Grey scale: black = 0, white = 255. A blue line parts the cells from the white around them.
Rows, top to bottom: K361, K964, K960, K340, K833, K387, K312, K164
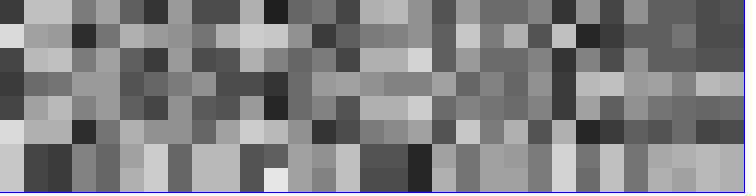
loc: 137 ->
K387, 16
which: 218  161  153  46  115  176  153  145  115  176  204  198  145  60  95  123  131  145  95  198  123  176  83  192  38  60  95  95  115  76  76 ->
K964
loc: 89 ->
K833, 8
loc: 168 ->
K312, 27

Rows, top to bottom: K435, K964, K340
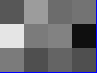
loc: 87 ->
K435, 0
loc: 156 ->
K435, 1
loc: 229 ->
K964, 0
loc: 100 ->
K340, 2
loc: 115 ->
K435, 3
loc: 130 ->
K964, 2
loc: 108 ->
K435, 2

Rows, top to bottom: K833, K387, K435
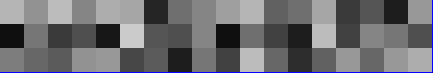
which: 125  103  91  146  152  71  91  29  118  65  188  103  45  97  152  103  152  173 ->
K435
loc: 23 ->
K387, 4
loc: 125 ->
K435, 0
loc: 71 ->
K435, 5
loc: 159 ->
K833, 9
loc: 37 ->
K833, 6

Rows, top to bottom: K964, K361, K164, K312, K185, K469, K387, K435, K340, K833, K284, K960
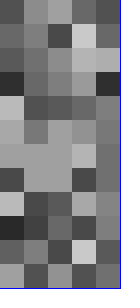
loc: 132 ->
K340, 4
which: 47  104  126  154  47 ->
K312
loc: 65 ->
K833, 1
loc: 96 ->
K284, 0
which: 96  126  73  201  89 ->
K284
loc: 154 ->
K312, 3

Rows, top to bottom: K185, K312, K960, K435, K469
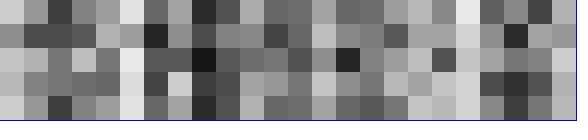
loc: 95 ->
K185, 20
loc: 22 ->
K960, 8
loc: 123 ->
K312, 15
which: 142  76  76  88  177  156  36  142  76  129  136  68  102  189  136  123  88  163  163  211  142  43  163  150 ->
K312
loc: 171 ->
K185, 10

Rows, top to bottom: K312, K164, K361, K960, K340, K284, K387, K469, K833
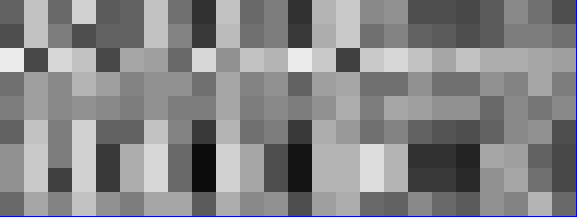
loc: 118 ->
K340, 22
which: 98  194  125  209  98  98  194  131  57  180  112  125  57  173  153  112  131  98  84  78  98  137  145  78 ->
K284
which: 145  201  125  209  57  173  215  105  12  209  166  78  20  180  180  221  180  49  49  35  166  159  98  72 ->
K387
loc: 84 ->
K284, 18
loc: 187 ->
K164, 9
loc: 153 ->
K284, 14

